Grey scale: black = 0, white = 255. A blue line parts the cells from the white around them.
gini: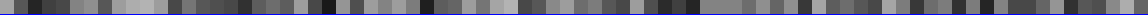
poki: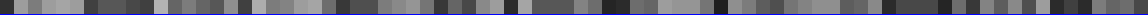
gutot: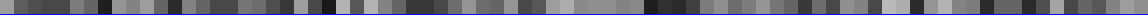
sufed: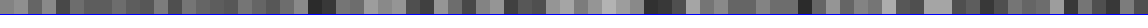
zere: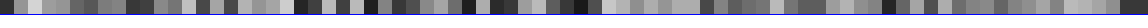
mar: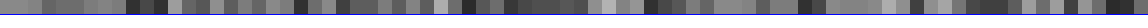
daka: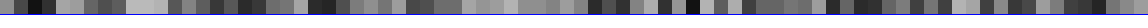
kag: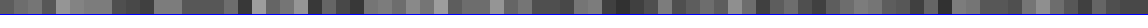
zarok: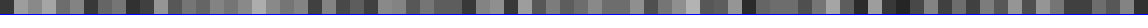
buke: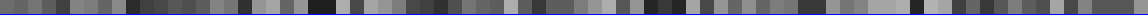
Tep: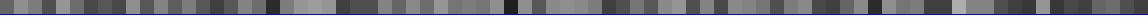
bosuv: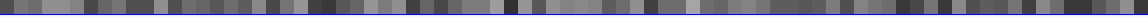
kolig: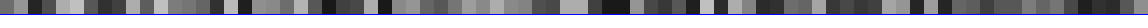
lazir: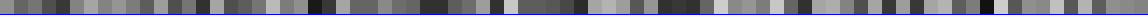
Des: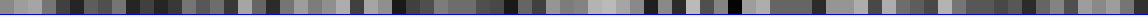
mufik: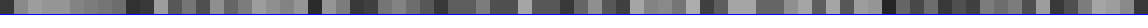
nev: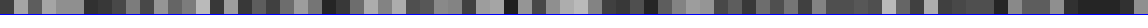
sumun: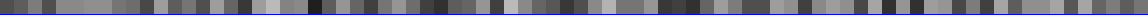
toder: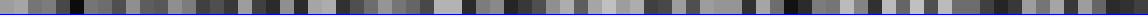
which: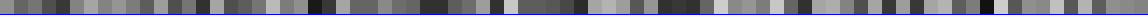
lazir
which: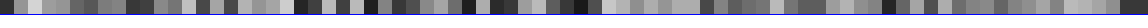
zere
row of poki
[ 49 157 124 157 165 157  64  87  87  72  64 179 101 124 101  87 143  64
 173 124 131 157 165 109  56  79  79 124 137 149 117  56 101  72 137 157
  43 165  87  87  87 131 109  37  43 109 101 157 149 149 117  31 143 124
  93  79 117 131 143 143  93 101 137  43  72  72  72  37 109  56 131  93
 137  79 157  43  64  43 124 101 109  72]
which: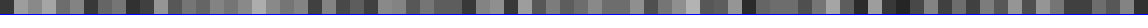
zarok
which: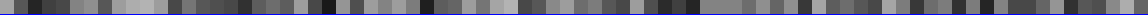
gini
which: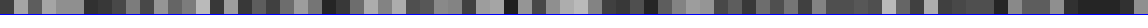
nev

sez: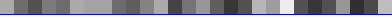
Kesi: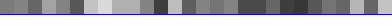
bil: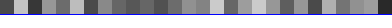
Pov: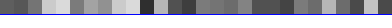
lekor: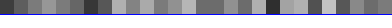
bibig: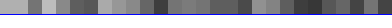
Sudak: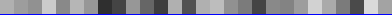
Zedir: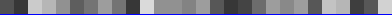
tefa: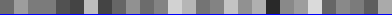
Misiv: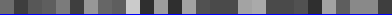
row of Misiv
[108  62  87  94 123  62 151 102  94 203  47 157  47 163  81  74  74 163
 170  74  74  81  47 163  94 137 137  62]
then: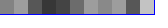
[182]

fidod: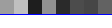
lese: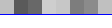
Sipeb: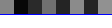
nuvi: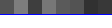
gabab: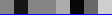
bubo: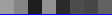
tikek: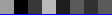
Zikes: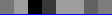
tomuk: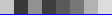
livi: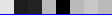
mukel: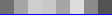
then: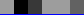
[125]
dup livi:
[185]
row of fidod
[157 192  30 145  42  76  70  98]
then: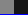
[133]
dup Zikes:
[157]
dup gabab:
[133]

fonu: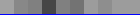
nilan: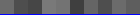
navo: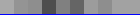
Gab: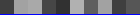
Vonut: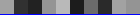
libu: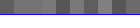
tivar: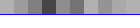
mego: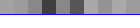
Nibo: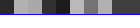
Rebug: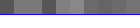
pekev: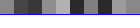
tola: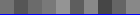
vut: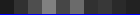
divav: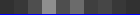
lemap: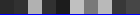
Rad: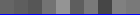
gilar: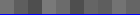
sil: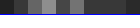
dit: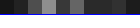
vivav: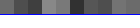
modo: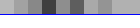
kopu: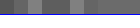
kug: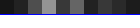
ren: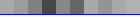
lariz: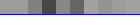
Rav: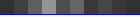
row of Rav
[ 49  63  94 148  78 101  56  70  56  49]
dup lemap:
[49]
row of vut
[ 28  49  78 128  70 107  49  56  42  34]

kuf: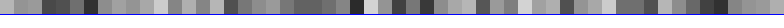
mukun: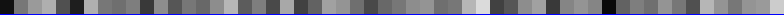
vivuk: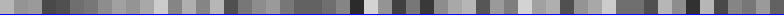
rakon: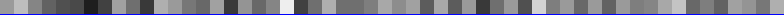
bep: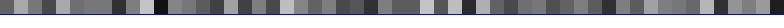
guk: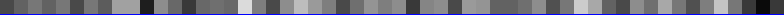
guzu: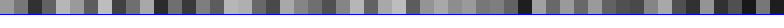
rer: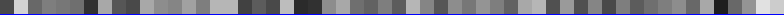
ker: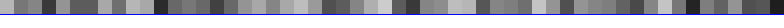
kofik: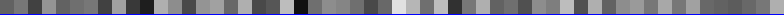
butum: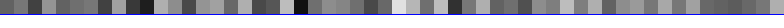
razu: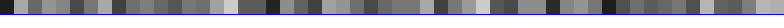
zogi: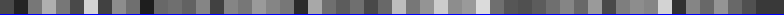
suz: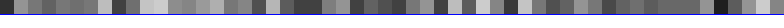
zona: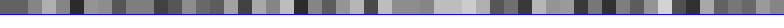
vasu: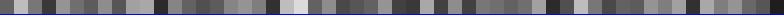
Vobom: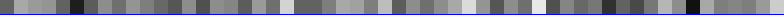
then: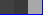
[65]
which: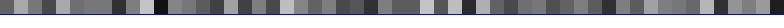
bep
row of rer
[ 73 211 104 126 119 111  49 168  86  73 168 141 133 161 126 182 182  65
  92  73 189  43  49 141 168 111  98 126  92 182 133  86 141 119 148 126
  98 168 182  80 154  80 133  73 126  92 111 126 141 104 168  30 104 148
 225 204]
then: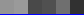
[141]
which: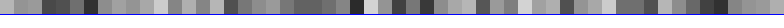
kuf
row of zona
[ 98  98 133 175 133  43 148 141  86 126 126  65  86 141 104  92 161  65
 168 133 189  43 133  92 148 182  73 189 141 141 133 189 189 204 175  86
 111  57 182 148 154  57 119  49 126  92 148 211  80  49 168  98 119 104
 154 133]
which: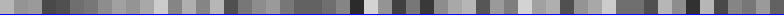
vivuk

